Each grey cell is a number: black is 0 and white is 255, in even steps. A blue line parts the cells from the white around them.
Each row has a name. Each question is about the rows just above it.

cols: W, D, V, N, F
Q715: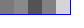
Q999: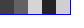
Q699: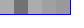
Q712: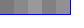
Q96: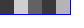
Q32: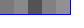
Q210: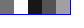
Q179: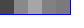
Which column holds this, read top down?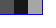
V
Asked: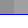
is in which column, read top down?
F
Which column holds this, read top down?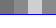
D
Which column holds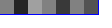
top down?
N
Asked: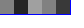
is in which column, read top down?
N
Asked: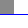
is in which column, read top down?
D
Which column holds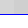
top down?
F

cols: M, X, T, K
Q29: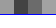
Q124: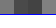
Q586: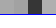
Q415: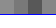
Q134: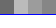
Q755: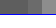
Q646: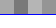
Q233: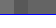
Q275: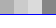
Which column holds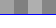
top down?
K
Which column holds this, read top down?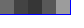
T
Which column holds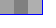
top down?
K
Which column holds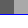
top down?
M
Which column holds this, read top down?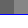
K
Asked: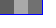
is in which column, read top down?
M

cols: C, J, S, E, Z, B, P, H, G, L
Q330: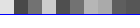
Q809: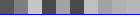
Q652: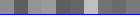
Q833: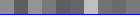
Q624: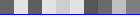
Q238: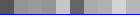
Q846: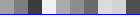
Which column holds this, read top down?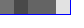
B
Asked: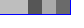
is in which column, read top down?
P
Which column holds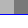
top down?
L
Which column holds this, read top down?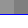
J
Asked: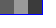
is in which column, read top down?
S
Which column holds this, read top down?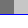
S

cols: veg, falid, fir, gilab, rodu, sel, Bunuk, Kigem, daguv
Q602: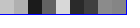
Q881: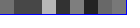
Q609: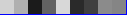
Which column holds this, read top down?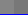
daguv
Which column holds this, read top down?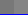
daguv
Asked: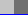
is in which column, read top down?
veg
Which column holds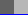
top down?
gilab
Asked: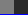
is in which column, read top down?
sel
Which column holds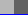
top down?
gilab

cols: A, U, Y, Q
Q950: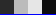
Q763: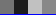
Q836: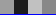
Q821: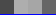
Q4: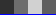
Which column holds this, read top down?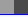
A
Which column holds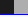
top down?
U
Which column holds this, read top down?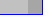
Y
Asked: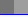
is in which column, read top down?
A
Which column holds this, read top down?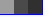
A
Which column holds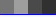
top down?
A

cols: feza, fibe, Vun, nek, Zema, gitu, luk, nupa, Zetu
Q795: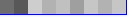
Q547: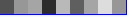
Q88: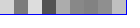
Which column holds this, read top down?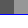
fibe
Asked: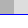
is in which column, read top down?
nupa
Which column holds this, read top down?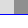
nupa
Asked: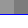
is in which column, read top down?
fibe

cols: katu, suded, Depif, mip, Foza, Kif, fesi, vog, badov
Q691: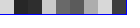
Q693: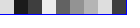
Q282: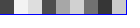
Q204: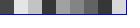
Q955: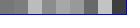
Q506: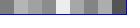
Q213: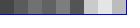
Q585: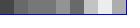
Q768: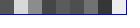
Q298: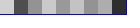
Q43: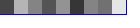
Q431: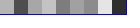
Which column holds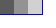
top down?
Kif
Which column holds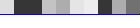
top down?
vog
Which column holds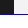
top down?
suded
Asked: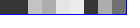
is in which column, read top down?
vog
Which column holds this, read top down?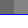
fesi
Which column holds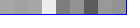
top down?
Foza
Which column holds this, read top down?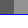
Kif

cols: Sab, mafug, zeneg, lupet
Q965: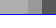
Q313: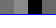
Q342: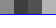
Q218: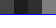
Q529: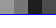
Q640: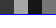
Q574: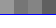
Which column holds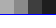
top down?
mafug
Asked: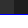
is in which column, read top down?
zeneg
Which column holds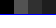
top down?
zeneg

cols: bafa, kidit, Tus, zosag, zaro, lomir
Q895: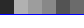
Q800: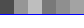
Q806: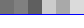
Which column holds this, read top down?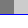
zosag
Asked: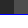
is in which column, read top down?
bafa

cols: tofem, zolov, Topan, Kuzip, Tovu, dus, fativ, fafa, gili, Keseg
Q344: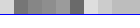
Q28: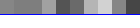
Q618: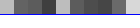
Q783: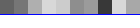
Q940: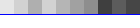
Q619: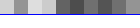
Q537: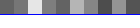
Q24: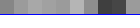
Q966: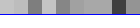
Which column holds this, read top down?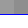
fativ
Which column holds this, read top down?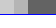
Tovu
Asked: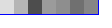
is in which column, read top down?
fativ
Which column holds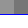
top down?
zolov
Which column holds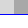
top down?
Keseg
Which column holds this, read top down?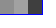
Kuzip
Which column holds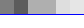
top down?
Topan

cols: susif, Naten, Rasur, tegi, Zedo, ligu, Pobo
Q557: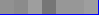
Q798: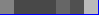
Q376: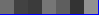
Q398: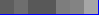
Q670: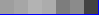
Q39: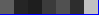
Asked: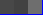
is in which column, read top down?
Naten
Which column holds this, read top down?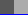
tegi
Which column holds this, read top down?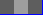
susif

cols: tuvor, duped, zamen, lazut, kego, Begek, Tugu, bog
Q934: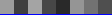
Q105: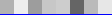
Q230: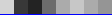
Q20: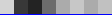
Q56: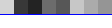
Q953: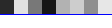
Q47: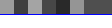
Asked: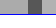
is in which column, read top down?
kego
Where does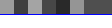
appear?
Q47
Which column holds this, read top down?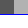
kego
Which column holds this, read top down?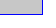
Begek
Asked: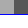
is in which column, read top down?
kego

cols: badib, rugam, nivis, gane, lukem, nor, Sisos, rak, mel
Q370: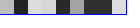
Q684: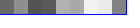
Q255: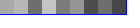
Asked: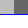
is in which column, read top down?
badib
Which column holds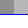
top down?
rugam
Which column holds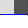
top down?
nivis
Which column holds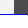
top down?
Sisos
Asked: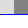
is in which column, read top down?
mel
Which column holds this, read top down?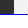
Sisos

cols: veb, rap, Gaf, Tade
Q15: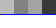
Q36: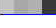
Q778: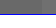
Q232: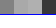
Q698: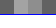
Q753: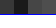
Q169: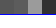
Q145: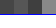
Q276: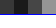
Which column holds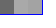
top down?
rap
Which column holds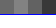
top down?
veb
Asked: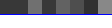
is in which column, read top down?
Tade
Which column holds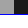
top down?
rap

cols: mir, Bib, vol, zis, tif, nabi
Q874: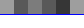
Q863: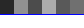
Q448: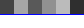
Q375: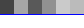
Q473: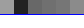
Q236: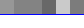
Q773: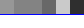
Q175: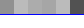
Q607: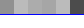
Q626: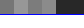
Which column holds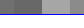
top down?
zis
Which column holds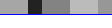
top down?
Bib
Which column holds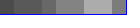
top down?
vol
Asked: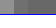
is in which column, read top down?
zis
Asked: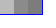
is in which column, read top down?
nabi
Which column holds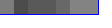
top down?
vol
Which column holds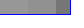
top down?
mir

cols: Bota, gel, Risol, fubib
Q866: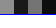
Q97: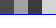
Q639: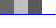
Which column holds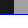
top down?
gel
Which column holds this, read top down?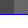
Bota
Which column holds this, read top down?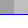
gel

